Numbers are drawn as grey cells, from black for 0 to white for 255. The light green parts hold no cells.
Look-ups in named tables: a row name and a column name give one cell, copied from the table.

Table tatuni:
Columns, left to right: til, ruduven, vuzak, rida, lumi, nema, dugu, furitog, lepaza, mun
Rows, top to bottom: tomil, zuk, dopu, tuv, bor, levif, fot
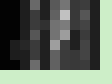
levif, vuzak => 30
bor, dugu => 61
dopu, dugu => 124
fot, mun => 31
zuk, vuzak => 30
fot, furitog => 57
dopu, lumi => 49
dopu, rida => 59
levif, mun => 31
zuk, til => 3
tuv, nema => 115

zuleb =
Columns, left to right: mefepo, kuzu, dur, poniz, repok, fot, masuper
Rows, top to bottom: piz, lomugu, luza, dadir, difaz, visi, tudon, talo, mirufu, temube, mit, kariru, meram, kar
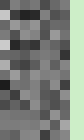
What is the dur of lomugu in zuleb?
35
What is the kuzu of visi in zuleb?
101
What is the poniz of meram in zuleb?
123
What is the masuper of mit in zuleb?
100
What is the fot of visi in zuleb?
116
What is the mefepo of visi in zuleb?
105
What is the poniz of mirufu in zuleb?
128
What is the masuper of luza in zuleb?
103
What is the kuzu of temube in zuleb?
62
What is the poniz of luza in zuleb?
147
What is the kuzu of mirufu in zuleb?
116
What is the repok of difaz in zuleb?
116
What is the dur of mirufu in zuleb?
112
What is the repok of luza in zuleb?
87
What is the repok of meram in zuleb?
140
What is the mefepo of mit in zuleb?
74

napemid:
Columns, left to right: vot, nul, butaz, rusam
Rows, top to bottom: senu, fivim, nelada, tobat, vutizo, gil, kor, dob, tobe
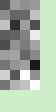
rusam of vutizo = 163
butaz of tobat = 129
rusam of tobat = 235
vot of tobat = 92
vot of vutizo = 76
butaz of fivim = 105
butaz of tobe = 192
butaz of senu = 143
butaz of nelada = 159
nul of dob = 87
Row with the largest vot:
dob

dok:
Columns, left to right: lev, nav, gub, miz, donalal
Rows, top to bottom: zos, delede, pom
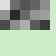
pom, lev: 74
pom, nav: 141
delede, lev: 146
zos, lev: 224
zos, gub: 85
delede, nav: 42
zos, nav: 108
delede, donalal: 158
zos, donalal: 140
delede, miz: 148
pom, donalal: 59
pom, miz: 91
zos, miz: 99
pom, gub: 173
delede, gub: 105

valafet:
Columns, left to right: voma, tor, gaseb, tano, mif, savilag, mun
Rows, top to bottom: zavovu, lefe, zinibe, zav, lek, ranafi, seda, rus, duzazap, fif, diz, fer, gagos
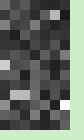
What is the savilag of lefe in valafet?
183
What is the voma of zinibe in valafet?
127
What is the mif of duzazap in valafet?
69
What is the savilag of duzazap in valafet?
77
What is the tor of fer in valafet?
87
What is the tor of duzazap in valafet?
71
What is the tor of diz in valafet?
43
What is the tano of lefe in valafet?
45
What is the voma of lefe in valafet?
58

